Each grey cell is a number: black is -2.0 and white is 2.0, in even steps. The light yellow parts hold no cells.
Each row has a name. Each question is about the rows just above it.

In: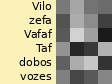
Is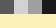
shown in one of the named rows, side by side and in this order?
yes
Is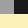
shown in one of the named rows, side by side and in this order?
yes
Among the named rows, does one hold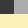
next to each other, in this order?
no
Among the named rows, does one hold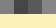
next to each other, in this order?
yes
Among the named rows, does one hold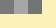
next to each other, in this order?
yes
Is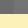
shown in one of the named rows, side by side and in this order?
no
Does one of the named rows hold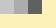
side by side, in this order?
no

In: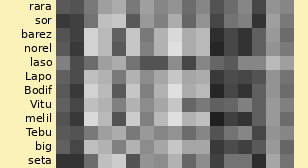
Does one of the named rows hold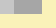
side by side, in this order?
yes
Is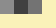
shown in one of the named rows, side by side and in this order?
yes

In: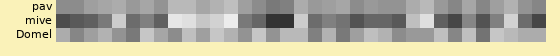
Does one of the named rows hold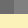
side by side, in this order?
yes
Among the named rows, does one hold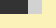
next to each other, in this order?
no
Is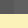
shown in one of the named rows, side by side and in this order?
yes

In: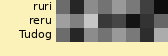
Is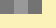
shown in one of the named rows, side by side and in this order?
no
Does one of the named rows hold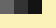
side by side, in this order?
no
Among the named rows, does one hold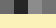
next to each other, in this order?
yes
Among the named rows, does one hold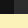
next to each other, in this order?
no
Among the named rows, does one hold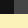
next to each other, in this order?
no
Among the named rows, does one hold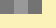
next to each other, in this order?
no
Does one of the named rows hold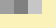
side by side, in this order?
yes

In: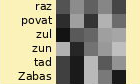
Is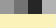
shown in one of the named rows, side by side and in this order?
no
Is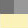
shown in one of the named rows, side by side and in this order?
yes
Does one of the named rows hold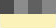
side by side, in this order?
no
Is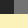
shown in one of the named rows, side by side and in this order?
yes
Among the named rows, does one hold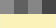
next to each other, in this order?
yes
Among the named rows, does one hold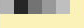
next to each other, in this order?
yes
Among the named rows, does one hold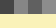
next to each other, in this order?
no

